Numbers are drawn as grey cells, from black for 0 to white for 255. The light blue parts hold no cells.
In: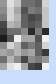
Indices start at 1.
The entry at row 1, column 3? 196
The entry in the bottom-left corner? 166
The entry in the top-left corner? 151
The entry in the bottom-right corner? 240
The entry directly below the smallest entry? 139
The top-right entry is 211
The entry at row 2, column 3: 166
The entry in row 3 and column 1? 123
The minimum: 28
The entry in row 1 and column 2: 225
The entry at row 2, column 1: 139
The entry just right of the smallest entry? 83
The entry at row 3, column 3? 181

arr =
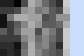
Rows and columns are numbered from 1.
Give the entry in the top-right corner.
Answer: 203
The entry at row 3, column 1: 18
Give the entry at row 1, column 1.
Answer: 31
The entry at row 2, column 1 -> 60
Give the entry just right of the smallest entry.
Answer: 76
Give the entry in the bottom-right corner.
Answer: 189
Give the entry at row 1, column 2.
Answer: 31
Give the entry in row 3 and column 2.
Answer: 119
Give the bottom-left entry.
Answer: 31
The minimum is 3
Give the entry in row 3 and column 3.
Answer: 174
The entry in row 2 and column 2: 60

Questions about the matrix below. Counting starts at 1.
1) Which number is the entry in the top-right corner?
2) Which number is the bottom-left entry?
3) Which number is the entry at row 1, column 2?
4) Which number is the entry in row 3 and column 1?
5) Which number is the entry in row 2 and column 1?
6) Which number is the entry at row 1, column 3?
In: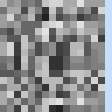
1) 157
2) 115
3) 141
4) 157
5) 115
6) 157

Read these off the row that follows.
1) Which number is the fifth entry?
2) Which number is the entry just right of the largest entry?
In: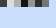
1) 149
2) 175

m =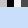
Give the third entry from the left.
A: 242
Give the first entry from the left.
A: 196
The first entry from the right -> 75

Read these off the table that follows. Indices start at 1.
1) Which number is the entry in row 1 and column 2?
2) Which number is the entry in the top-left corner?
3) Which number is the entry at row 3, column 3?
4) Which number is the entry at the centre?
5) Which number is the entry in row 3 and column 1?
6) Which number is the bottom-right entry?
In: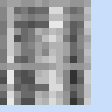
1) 162
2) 148
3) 148
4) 134
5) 134
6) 203

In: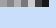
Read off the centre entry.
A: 120
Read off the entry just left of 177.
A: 134
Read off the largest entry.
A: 204

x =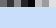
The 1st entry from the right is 224
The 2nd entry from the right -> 156
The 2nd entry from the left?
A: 52
